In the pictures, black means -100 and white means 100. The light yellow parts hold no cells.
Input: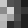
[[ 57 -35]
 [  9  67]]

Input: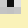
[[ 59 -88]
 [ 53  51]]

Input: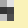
[[ 31  77]
 [-59 -49]]

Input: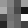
[[19  1]
 [36 -7]]

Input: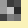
[[ 20 -54]
 [ 22  53]]

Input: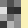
[[ -3 -37]
 [ 75 -60]]

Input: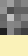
[[ 10  25]
 [ 16 -39]]
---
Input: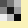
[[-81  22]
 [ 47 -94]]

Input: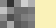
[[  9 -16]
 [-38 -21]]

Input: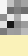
[[-15  -3]
 [ 82  36]]

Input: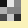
[[  2   0]
 [ 57 -66]]

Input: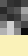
[[-46 -33]
 [-65 -54]]

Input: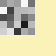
[[-47  43]
 [-27  43]]

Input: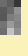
[[-18  14]
 [ -2   6]]

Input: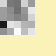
[[ 10 -12]
 [ 14   3]]

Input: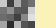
[[ 13 -30]
 [-22 -50]]
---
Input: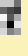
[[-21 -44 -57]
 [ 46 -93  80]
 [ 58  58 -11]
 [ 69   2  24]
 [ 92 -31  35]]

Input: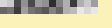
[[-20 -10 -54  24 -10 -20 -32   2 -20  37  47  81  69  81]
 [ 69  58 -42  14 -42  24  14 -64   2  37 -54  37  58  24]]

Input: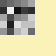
[[-64  89 -87 -54 -64]
 [-29 -16  -5   7  30]
 [ 17 -41  41  63 -16]
 [ 30 -41   7  17  63]
 [ 63 -76  76  52  52]]

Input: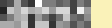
[[-72  55  34  68  34  44  68  21  68  68 -48  89  21]
 [-48 -35  34 -35 -59 100  -2  -2 -25 -13 -48  -2 -25]
 [-35  -2  34  44 -59  21 -13 -48 -13  55 -13 -25  10]
 [ 34  34  21  55 -59  55  55 -59  21  10 -35  -2 -25]]

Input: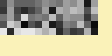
[[-57  24 -47 -68 -47 -23  24 -80  37  24  48  37 -35  48]
 [-47  11 -23 -23 -23 -10  11   0 -10  24  11  37 -80  24]
 [-35  60  37 -92 -35 -57  48 -80 -57   0 -10  48 -23 -92]
 [-10  24 -35  71 -10   0 -10  48 -23  24  11  11 -57   0]
 [ 81 -68  71  81  81  60  37  60 -68 -23 -57 -47  37 -80]]

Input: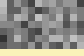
[[-60 -14  41  -3 -36   7  -3  41  41   7  51  28]
 [-36 -14 -14 -25  18 -36  18 -25 -36  28 -25  41]
 [-25 -14   7  -3 -36 -47  18 -14   7  -3   7 -25]
 [  7   7  -3 -47   7  -3  18  28  18 -36  -3 -36]
 [ 28 -14  41  28 -25  51  18  -3  41 -25  41  -3]
 [ 41 -25 -25  18 -14 -47 -25   7  18 -14   7  -3]
 [ 51 -25  18 -14 -47  41  18  28  -3  18  18 -47]]
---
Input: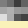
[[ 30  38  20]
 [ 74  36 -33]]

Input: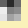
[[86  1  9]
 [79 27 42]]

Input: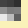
[[ 12  -5  -3]
 [ 82  47 -27]]

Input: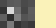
[[-59  71 -13]
 [-24 -65   0]]

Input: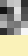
[[-87 -44  76]
 [ 10 -23  57]]

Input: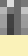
[[ 43  -8 -17]
 [ 24 -48 -17]]

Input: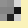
[[  3   2 -84]
 [ 14 -73  61]]

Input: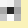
[[ 31 -69  27]
 [ 57  98  42]]

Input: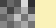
[[  5 -47  -5]
 [-22   1  53]]
